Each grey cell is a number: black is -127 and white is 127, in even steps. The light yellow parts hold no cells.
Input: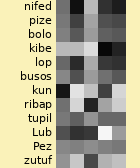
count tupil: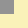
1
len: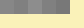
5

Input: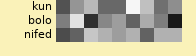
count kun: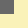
2
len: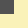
1
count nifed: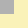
4

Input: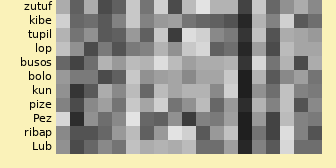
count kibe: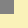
3
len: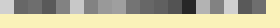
19
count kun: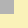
2
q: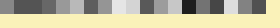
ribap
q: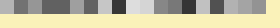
tupil

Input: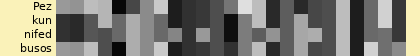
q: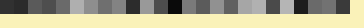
nifed
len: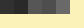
5
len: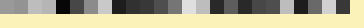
25
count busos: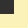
2

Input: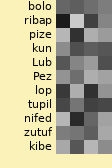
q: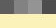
Lub

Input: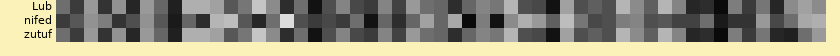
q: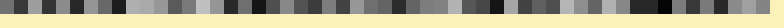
Lub
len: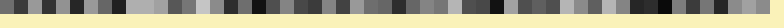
55

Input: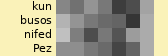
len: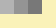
3
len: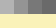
4
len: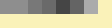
7

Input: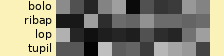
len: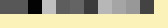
11
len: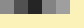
5
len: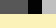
4
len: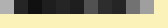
11
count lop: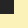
3
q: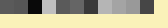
tupil
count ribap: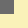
4

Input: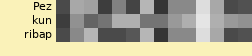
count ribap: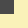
4
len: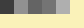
5
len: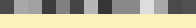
14
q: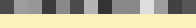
Pez
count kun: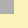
4
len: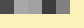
5

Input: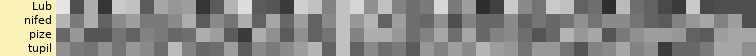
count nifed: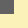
6
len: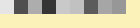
9
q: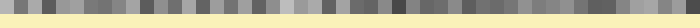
nifed

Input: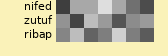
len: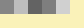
5
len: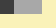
3
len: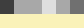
6
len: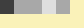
5
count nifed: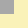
3
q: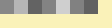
ribap
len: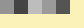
5

